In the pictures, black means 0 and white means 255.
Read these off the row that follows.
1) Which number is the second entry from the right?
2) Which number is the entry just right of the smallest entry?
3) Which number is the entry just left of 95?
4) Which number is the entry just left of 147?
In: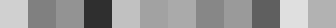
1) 223
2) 193
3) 154
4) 128

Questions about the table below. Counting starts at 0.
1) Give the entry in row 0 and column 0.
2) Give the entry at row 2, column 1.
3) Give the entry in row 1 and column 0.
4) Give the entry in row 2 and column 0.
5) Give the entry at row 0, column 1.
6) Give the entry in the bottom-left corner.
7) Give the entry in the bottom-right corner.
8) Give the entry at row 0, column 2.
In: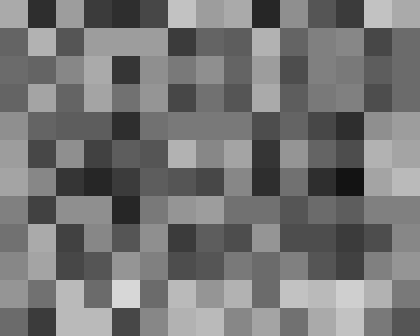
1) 170
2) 100
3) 100
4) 107
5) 46
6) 107
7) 85
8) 157

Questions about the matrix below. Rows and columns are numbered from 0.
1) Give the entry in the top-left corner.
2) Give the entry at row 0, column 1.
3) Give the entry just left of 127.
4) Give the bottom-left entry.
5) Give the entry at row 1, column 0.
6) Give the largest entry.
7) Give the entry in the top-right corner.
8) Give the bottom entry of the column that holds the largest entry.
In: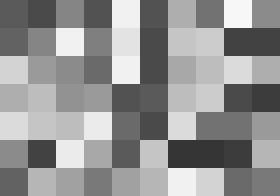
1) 90
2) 74
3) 241
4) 98
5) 98
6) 247
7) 139
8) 106

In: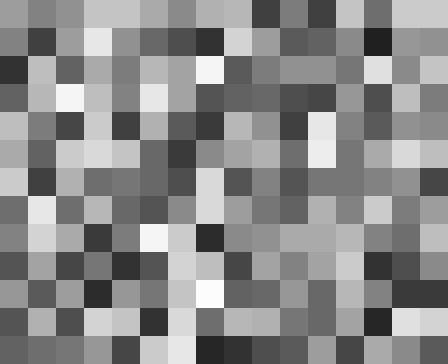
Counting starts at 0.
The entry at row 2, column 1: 190
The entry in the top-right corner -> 203
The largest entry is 252
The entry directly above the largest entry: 190
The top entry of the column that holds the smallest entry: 110
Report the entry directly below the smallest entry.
224
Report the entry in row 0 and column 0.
157
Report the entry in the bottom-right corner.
90
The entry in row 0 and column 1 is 130
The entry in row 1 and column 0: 130
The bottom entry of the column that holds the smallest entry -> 170
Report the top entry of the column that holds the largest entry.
177
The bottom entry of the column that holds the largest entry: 38
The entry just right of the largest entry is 98
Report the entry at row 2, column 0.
50
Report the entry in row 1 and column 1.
64
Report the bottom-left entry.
98
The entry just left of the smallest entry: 138
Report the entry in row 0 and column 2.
145

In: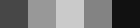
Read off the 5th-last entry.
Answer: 71
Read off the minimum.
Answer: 17
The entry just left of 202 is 152

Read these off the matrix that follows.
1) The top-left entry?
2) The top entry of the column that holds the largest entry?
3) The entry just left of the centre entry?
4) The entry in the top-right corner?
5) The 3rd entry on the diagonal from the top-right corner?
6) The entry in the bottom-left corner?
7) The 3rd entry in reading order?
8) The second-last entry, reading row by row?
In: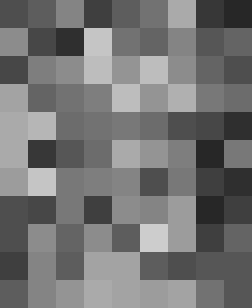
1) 78
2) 114
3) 108
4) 39
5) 140
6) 93
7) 132
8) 114

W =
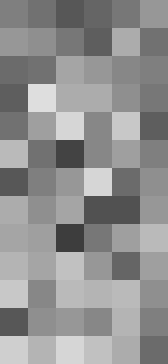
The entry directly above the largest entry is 113
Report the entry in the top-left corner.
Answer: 127
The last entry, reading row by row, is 107
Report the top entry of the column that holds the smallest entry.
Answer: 87
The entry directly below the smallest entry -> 193
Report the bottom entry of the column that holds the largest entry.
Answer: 180
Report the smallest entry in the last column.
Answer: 94
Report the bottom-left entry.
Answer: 207
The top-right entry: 151
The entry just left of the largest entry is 94
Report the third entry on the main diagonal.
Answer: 165
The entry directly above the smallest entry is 165
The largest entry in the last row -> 214
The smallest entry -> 61
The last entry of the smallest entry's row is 186
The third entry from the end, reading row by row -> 193

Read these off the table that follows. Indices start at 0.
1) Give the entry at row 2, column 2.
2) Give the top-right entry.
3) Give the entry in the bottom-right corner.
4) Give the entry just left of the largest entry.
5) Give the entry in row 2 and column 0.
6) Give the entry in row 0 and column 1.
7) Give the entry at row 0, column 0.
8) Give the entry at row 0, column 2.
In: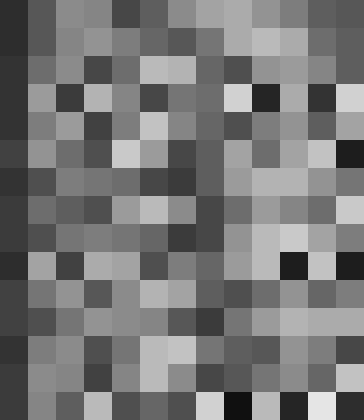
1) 139
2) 87
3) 45
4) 37
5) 51
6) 87
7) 45
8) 139

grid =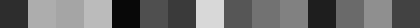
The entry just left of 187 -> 165
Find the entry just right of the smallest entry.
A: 79
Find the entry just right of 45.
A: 173
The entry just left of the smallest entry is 187

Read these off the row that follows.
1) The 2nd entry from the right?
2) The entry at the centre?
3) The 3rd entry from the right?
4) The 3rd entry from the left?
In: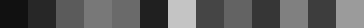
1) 61
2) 196
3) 128
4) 91

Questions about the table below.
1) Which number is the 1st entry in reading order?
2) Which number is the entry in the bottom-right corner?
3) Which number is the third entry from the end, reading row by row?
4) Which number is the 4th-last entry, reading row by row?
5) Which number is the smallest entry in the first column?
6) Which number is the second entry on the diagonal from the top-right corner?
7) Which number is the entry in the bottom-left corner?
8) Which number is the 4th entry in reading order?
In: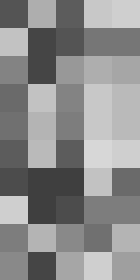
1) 84
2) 159
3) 166
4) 69
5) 76
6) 118
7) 137
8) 200

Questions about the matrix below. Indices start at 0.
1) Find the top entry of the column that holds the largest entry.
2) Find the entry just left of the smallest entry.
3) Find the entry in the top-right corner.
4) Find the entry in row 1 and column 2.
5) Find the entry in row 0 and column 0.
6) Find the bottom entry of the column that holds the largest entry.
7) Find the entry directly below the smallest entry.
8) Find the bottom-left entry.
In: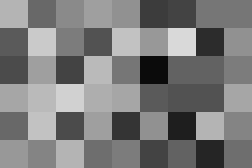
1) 67
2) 118
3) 118
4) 124
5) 180
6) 98
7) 90
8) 152
